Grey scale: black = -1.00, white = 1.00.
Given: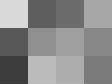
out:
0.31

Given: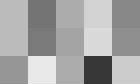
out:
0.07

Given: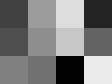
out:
-0.72

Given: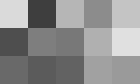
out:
0.54

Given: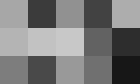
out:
0.36

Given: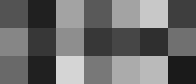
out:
-0.51
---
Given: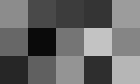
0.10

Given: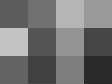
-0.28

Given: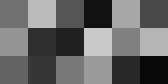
-0.11

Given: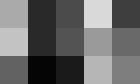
0.33

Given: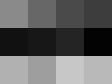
0.08

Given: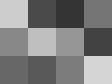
0.61

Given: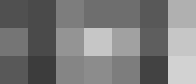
-0.37

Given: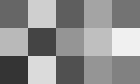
-0.20

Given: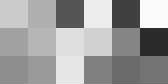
0.59
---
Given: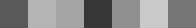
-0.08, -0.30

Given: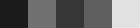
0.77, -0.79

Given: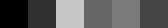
-0.46, -0.99

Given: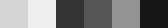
-0.83, 0.66

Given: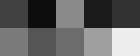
-0.61, -0.04

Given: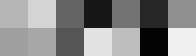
0.13, 0.25

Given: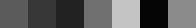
0.09, -0.29

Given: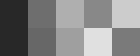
0.60, -0.69
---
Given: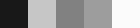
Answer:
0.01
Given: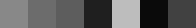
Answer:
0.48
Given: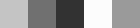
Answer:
-0.61
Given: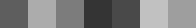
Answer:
-0.43
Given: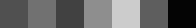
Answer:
0.60
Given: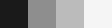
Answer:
0.11
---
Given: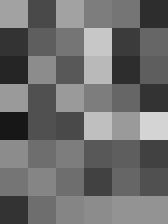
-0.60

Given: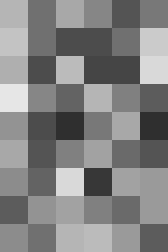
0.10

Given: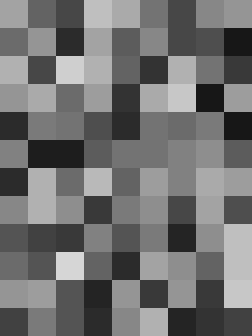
-0.49

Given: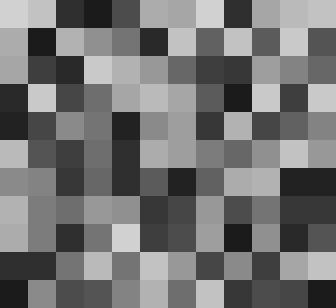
-0.79

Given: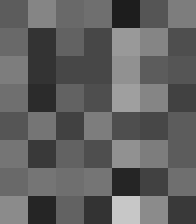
0.09
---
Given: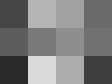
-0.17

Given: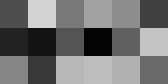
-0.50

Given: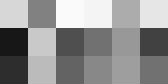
0.80

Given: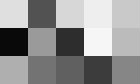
0.58

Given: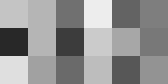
-0.01

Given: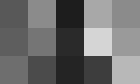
0.09
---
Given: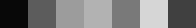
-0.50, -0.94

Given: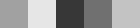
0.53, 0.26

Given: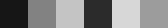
0.22, -0.83

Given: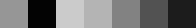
-0.78, 0.18

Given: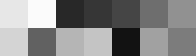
0.14, 0.66

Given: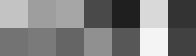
-0.60, -0.10

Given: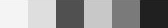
-0.75, 0.91

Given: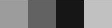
0.51, 0.22
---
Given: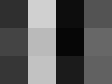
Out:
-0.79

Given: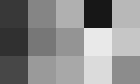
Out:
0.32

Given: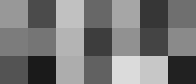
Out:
0.36

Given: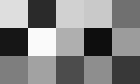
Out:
-0.40

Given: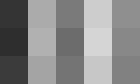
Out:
-0.09

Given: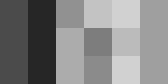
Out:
0.35

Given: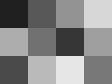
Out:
0.80

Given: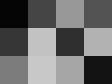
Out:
0.30

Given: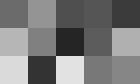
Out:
0.77
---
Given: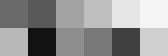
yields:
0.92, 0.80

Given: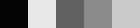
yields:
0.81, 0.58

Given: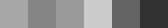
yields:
0.59, 0.31

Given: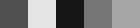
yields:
0.79, 0.30

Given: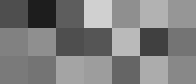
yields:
0.63, 0.46

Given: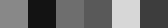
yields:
0.69, 0.07

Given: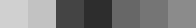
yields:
0.63, 0.52

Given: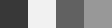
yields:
0.89, 0.19

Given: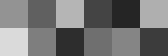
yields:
0.71, 0.42
